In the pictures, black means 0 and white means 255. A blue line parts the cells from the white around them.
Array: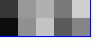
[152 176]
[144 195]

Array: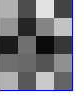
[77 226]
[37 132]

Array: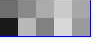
[136 171]
[184 129]

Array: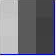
[92 68]
[90 61]

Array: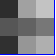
[161 195]
[98 119]

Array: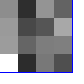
[46 148]
[72 85]

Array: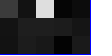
[18 222]
[30 30]
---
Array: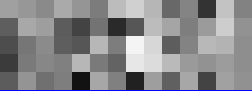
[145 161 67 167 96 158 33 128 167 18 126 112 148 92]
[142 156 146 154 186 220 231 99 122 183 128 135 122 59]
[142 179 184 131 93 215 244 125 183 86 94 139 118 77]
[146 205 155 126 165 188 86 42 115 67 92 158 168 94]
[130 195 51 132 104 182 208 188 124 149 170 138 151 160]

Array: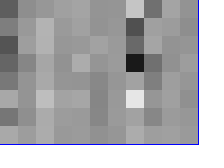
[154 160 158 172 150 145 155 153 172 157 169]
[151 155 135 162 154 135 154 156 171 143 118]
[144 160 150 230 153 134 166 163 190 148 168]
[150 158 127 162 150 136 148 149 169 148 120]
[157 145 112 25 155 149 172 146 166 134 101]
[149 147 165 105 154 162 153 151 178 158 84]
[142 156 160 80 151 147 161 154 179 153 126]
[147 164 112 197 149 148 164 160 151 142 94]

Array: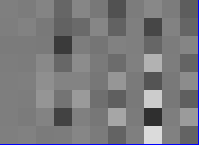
[99 129 219 127 99 123 134 124 123 129 127]
[155 126 47 123 166 119 128 66 131 123 126]
[95 120 204 121 95 111 154 116 149 125 126]
[140 121 84 122 150 119 131 131 143 127 126]
[100 125 178 128 108 122 140 103 137 124 125]
[133 124 102 127 129 117 125 58 122 123 123]
[101 130 70 127 98 134 106 98 121 130 126]
[93 124 136 124 81 120 134 102 132 124 127]

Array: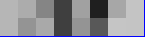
[196 197 88 148 63 169 148 182]
[196 167 31 161 63 133 172 182]

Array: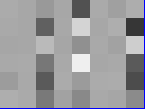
[139 166 169 137 162 121 170 174]
[76 172 171 155 171 90 169 156]
[90 169 167 239 169 119 170 169]
[206 162 169 144 166 186 167 166]
[54 174 167 212 168 96 167 169]
[173 160 170 81 167 153 167 171]

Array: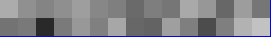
[194 178 127 76 127 159 99 103 167 128 152 122 41 121 115]
[118 157 103 151 169 118 126 106 127 135 158 143 132 144 172]

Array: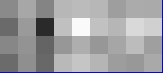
[169 152 157 181 197 185 104 143 107]
[159 188 166 151 174 151 100 147 135]
[208 217 182 193 250 192 42 154 106]
[170 171 158 183 187 183 132 167 138]

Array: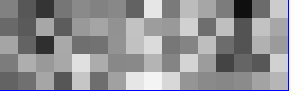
[182 163 139 135 138 149 216 244 230 161 110 198 86 166 112 99]
[209 87 101 68 156 212 132 180 137 136 172 224 168 153 174 124]
[155 177 83 108 190 132 119 219 193 147 114 111 169 47 99 165]
[167 194 83 191 110 209 153 157 194 146 165 153 92 167 90 105]
[204 107 15 124 166 188 122 230 98 136 130 138 118 52 87 129]

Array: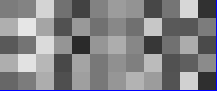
[47 209 83 156 179 150 120 159 79 173 124 103]
[139 95 81 187 127 144 120 164 72 183 226 174]
[74 172 113 55 135 173 150 42 149 219 116 89]
[124 87 89 199 112 136 113 153 81 165 230 175]
[49 215 117 71 147 156 130 66 113 212 131 124]
